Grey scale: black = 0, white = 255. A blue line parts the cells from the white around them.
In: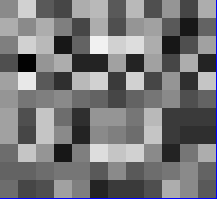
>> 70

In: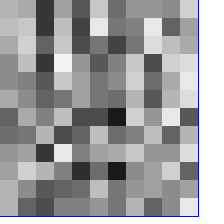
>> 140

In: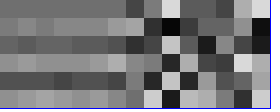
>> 174

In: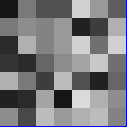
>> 153

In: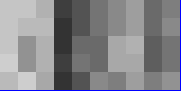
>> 106
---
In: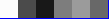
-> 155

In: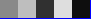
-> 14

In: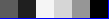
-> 150

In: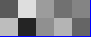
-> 132

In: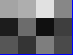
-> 28

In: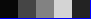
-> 35

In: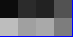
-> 189
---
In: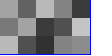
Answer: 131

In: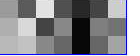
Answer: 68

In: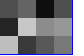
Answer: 14

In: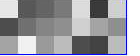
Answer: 57

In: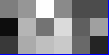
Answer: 76

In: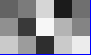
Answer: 27

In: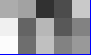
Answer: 76

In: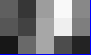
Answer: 249

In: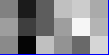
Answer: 204
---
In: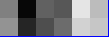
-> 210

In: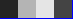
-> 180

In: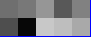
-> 190

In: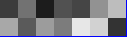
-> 210

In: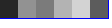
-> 179

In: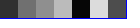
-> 187
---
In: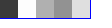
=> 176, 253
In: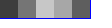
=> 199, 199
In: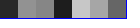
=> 29, 199
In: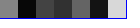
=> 49, 216
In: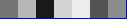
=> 212, 236
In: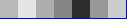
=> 133, 228
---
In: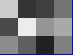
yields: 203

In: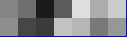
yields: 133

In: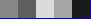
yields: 135

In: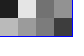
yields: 30

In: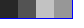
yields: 39

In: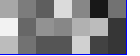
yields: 167

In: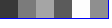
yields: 56

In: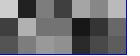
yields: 206

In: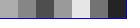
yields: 173

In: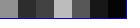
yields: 145
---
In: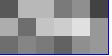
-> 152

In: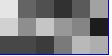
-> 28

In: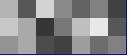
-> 87

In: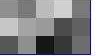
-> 97

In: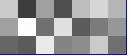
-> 151

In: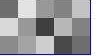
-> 130

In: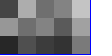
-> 161

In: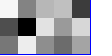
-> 215

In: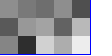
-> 185
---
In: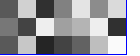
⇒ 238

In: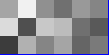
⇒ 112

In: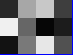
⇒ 6

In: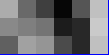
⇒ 40

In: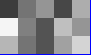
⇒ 191

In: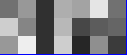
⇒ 92

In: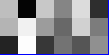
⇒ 209

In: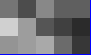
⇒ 64

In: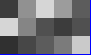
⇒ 60

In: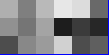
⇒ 59
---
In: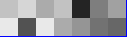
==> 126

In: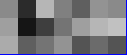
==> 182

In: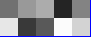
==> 36

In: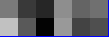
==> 100

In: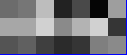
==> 209

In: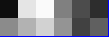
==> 76

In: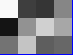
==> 208

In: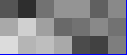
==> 137

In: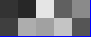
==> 96
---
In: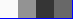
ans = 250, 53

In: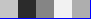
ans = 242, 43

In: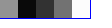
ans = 252, 9

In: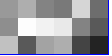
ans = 253, 35

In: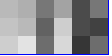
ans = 227, 54

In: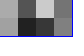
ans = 203, 33

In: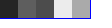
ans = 236, 37

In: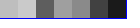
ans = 202, 26
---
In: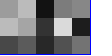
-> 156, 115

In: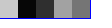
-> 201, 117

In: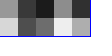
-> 152, 174

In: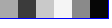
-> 169, 6

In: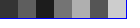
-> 52, 205

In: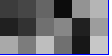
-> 60, 199

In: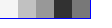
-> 245, 120

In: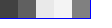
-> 65, 128
